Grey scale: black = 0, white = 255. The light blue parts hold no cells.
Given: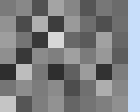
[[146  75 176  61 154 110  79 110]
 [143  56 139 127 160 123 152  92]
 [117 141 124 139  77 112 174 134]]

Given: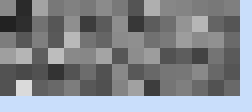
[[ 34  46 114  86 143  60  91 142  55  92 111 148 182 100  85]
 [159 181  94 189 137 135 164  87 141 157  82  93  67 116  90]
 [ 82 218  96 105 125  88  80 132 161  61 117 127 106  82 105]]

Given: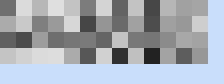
[[171 201 127 154 215  70 149 106 161  77 160 152 206]
 [196 209 219 221 171  87 209  48 192  34 163  93 151]]

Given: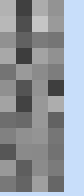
[[184  78 197 154]
 [168  61 163 145]
 [144  84 146  62]
 [110 105 152  98]
 [ 86 138 137 114]
 [120 100 159 102]]

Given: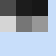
[[213 118 151]]

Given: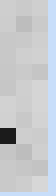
[[205 189 202]
 [200 207 209]
 [198 207 213]
 [209 200 211]
 [197 189 207]
 [201 205 215]]

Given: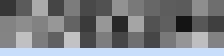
[[131 141 130 151  99  58 151  40 165  82  95  20  87  63]]

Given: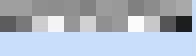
[[ 92 121 205 244 150 208 144 154 251 200  85  29]]
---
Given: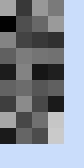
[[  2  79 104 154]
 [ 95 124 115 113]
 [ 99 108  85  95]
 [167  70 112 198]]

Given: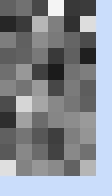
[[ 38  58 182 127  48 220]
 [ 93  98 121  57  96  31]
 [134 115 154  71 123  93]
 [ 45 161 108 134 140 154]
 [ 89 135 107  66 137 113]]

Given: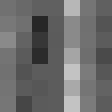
[[120 111  39  92 138 111  84]
 [115  90  42  92 165 110  75]
 [115  91  87  93 169 117  99]]

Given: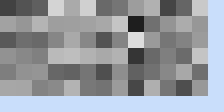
[[162 150 180 158 159 162 168 197  30 112 148 172 151]
 [146 136 128 186 190 178 169 178  53 105 127 107 196]
 [167 166 131 138 179 120 115 155  71 175 117  78 152]]

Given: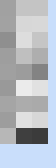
[[162 215 216]
 [158 191 174]
 [153 235 225]
 [157 224 215]]

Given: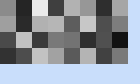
[[159  42 177 182  93 199  78 125]
 [ 50  77 194 162  90 180  65 121]]

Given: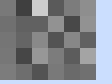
[[112  97  97 147  72 146]
 [119  70 151 124  92 165]]

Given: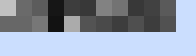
[[103 104 119  18 171  84  75  61  78  61  81]]

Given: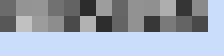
[[ 87 193 156 141  75 178  45 100 146  55 122 101  73]]
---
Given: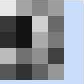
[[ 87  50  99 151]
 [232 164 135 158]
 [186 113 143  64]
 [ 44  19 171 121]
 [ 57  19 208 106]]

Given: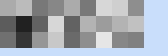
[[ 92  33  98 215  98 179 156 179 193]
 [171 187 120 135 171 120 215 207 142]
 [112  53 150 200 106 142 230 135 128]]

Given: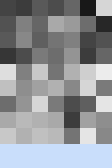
[[ 68  60  89  76 102  24 214]
 [ 89 136  95 116 128  68  82]
 [ 82 128 102 169 154 109  39]
 [ 54  76 122 109 148  60 102]
 [192 142 161 177 136 214 122]
 [169 185 177 169  60 161 142]
 [200 177 192 185 116 229 136]
 [222 128 200 116 177 207 236]
 [109 148 214 122  76  95 229]]

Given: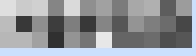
[[188  54 141  62 127  54 133  84 148 127 107  70]
 [182 182 161  46 148 115 230  99  99 107  77  84]
 [224 203 209 133 217 141 161 121 169 175  92 155]]

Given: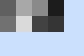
[[111 218  67  52]
 [ 95 167 137  29]]

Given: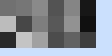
[[186  69 125  89 146  16]
 [113 119 140  83 133  23]
 [ 39 194 159  76  97  61]]
